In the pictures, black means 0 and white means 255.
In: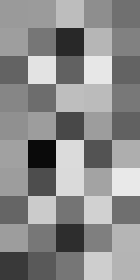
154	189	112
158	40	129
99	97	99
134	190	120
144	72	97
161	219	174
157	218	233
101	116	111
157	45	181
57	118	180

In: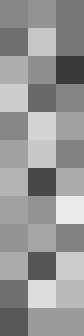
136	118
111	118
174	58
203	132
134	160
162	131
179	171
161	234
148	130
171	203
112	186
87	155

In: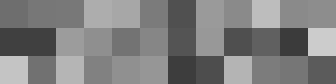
110	120	167	80	138	138
64	156	115	84	79	59
196	181	144	61	180	118

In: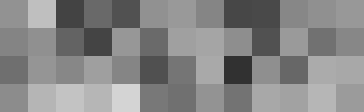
146	67	81	153	71	135	152
132	99	151	160	142	154	135
111	135	133	117	49	103	168
140	195	212	112	115	162	155

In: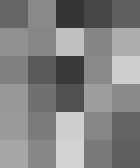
101	53	95
144	192	174
129	57	206
152	80	138
154	207	99
167	211	94

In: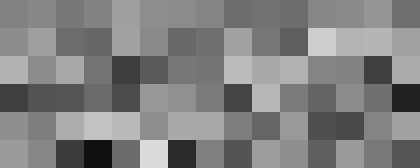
130	119	159	139	109	109	138	112
141	108	161	104	162	94	179	160
177	168	61	119	187	177	130	170
63	85	75	144	68	123	139	33
143	173	186	169	126	153	74	162
155	60	107	42	84	143	155	85
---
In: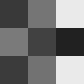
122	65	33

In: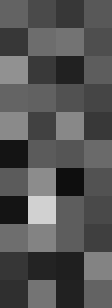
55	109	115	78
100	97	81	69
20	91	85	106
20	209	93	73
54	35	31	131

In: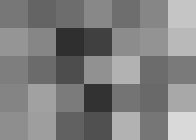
149	134	47	64	140	147	185
132	161	123	50	116	105	168

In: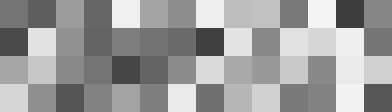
74	226	145	99	126	114	106	64	228	136	225	214	239	117
214	143	84	129	163	126	234	112	183	209	121	130	243	87

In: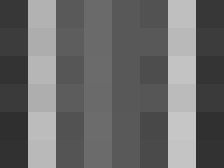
60	173	93	106	88	88	185	60
58	174	92	106	88	86	187	58
49	185	84	107	89	74	196	50

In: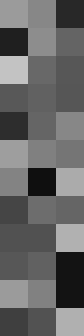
31	141	100
88	97	86
158	128	117
69	109	101
87	97	19
63	82	176

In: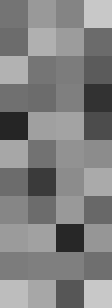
108	176	156	107
112	108	127	50
167	114	146	140
134	108	153	104
124	127	127	111

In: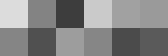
133	80	157	134	75	90

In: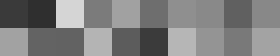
162	99	98	180	92	59	182	148	121	163
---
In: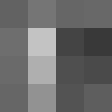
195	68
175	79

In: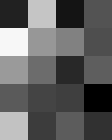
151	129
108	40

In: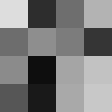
142	124
14	165

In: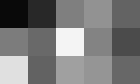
105	244
98	160

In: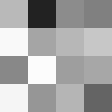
165	183
252	158

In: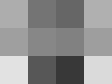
135	129
87	56

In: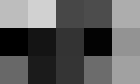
20	51
27	52
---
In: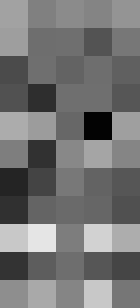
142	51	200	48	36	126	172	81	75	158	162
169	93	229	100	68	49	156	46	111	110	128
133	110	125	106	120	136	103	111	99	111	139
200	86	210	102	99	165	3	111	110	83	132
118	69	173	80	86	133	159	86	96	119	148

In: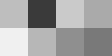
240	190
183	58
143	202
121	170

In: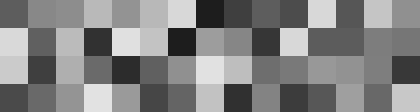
74	203	217	93
105	63	96	136
148	175	187	141
226	106	49	185
154	44	224	147
70	96	195	184
100	144	29	216
194	225	157	29
48	190	134	63
131	110	54	93
60	121	216	76
87	152	92	216
159	146	92	86
104	126	125	197
200	56	118	144

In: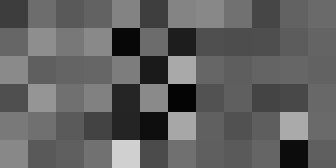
136	121	79	138	102	61
89	112	149	95	142	109
95	90	112	100	120	89
113	67	129	102	137	98
208	36	37	125	7	131
75	14	138	26	108	62
112	167	4	169	29	132
95	96	82	102	79	136
90	81	95	94	77	113
101	94	68	100	78	70
12	170	72	102	92	98
95	106	104	98	100	106

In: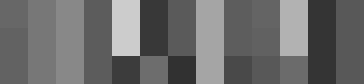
98	98	103
119	119	119
136	136	136
92	92	92
60	204	204
109	56	56
49	90	90
165	165	165
73	93	93
88	97	100
107	178	178
52	52	52
88	88	88

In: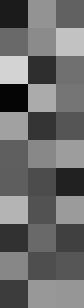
60	135	49	180	94	95	161	5	211	105	27
152	78	105	82	76	136	52	171	46	139	147
150	86	64	155	33	157	85	117	112	194	97
